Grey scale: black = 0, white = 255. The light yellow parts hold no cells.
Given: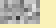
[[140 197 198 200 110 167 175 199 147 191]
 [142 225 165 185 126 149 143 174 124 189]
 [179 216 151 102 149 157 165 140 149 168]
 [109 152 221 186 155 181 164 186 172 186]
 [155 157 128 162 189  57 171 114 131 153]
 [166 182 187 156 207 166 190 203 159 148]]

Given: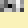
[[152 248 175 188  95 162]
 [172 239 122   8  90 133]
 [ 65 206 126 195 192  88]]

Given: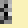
[[180 128 152]
 [194  17 158]
 [158 128  38]
 [224   3 162]
 [ 94  31 124]
 [136 138  48]]

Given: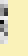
[[231 224]
 [190 165]
 [ 72 143]
 [ 53 150]
 [243 234]
 [212  11]
 [176 151]
 [196 102]
 [107 228]
 [223 221]
 [234 208]]

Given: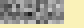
[[153 131 167 179 105 118  88 163 135 141 174 167 123 156 116 117]
 [166 201 134 162 121 181  91 148  94 132 172  71 169  70  81 106]
 [161 158 140 196 130 148  67 151 171 180 159 126 185 119  89 131]
 [117 157 119  73 130 152 179 113  28  73 125  86  95  81 131  86]
 [115 115 131 108 132 117 155 122 103 114 120 144 104 136 143 114]
 [185 160 173 195  93 146  79 189 191 139 202 140 150 169 134 185]]

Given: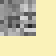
[[158 130 170 134 139 134  96 145  93]
 [186 145 201 189 120 110 124 140 159]
 [195 164 207 177 135 120 144 144 153]
 [ 89 101  86 139 134 159 136 148 154]
 [178  94 205 215  78  89  85 128 160]
 [158 149 172 153 118 126  86 150  91]
 [ 83  36 101 185  60 122  73 135 145]
 [215 211 210 136 194 152 175 148 139]
 [111 117  91 140 170 179 182 139 202]]

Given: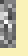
[[130 129 129  73]
 [114 185 127 172]
 [157  89 124 163]
 [104  84 228 210]
 [107  63 164 211]
 [146 160 251 115]
 [ 98 231  71 180]
 [102 171  86 119]
 [106 126 102 145]
 [ 93 130 103 206]
 [151  81 178 113]
 [121 144  94 102]]

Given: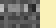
[[ 80 107  92  77  77 102  76  86  91  85]
 [141  38  56 164 100 140 132 142  94 180]
 [161  37  70 174 105 142 146 143  76 194]
 [ 82  97  77  87  74 114  77  96  97  99]
 [ 58 117 100  56  87  70  67  71 106  46]
 [ 86  90  88  92  96  87  91  93 103  87]
 [ 66 108  79  70  68 107  65  86 101  81]]

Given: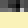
[[ 73  87  27  58  58  85  85]
 [ 73  83   4  40  45  86  86]
 [ 87 196  44  85 121 113 113]]
